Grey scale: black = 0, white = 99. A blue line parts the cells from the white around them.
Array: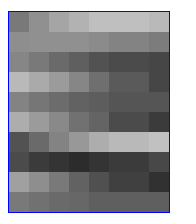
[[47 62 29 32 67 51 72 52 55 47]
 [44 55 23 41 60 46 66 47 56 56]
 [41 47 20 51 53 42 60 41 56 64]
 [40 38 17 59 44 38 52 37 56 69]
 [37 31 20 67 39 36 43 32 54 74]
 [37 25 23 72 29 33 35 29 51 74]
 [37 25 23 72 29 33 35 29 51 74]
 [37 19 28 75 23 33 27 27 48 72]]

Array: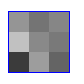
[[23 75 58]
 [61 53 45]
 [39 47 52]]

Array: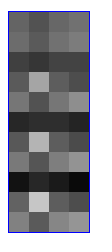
[[50 38  7 47 34 15 46 35 25 42 39]
 [35 77 15 33 70 18 32 64 21 35 32]
 [52 36 10 49 36 18 46 36 26 44 40]
 [58 30  4 57 29 14 55 30 26 48 44]]

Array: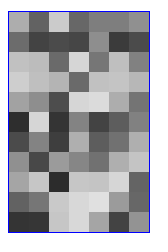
[[20 38 64 56 29 18 63 80 75 42 67]
 [21 46 77 28 51 83 55 74 73 26 38]
 [77 78 17 60 24 20 30 70 41 29 79]
 [84 84 77 52 68 51 83 41 83 27 40]
 [64 87 76 44 36 26 85 75 46 55 49]
 [26 60 83 68 44 36 67 76 74 23 49]
 [57 40 39 76 68 50 45 71 50 29 56]]

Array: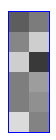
[[85 49 49 80 52 36]
 [51 56 61 22 80 48]]

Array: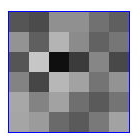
[[64 65 51 33 57 33]
 [60 51 27 77 37 29]
 [41 63 71  6 70 56]
 [35 43 63 23 54 56]
 [47 35 45 52 38 44]
 [63 45 57 28 46 37]]

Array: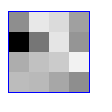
[[73 67  0 55]
 [72 75 46 90]
 [65 79 89 85]
 [55 94 58 62]]
